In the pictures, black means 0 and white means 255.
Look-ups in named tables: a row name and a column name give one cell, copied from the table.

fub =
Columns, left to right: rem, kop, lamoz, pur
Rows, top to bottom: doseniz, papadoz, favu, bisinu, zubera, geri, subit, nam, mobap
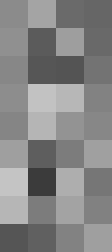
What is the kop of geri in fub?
94
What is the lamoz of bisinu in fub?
183
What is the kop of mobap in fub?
96
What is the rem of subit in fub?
196
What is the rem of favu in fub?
135
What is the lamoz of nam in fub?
163
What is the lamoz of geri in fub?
124
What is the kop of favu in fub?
86
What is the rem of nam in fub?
182
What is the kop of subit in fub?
59
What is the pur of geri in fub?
160
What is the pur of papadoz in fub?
105
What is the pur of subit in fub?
118
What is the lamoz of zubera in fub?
147
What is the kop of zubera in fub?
181
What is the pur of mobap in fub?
159
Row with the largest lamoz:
bisinu

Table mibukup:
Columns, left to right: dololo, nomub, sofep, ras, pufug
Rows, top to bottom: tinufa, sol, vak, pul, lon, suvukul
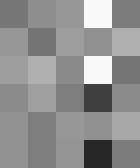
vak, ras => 249
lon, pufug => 168
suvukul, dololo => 146
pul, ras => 64
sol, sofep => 158
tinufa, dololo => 119
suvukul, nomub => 125
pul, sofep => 125
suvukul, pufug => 124
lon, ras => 144
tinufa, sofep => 151
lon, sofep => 151
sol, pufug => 175
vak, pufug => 117
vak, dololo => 158
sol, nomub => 116
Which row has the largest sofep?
sol

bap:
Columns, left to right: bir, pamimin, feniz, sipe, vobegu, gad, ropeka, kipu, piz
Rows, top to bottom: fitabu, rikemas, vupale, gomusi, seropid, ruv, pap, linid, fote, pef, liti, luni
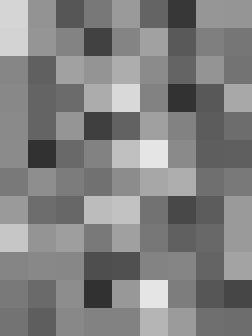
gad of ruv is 229
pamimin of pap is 142
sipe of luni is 130
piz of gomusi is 168
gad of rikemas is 161
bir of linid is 154
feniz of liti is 141
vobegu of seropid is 98
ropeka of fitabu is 55
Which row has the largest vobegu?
gomusi

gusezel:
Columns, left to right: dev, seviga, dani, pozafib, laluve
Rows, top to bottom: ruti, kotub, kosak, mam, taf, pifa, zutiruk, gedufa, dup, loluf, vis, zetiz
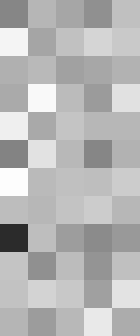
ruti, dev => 134
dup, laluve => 153
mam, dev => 170
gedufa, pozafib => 204
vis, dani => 200
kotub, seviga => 165

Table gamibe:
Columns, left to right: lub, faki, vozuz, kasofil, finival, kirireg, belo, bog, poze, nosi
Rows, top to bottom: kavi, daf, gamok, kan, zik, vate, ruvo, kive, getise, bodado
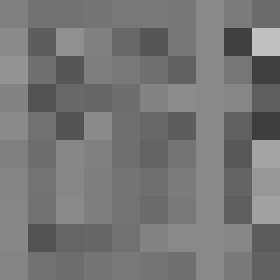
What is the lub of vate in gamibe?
127
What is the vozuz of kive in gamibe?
137
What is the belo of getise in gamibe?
137
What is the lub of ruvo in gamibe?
132
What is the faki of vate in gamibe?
109
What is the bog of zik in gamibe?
137
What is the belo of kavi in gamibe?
118
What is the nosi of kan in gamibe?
94
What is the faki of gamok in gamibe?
112
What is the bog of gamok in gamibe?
137
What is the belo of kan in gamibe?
140
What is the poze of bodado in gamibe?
122
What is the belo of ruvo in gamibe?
124
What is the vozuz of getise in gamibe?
101
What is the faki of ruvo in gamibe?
115
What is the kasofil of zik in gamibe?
138
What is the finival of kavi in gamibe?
120
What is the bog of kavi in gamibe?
137
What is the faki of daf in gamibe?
93
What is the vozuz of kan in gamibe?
104
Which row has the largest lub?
gamok

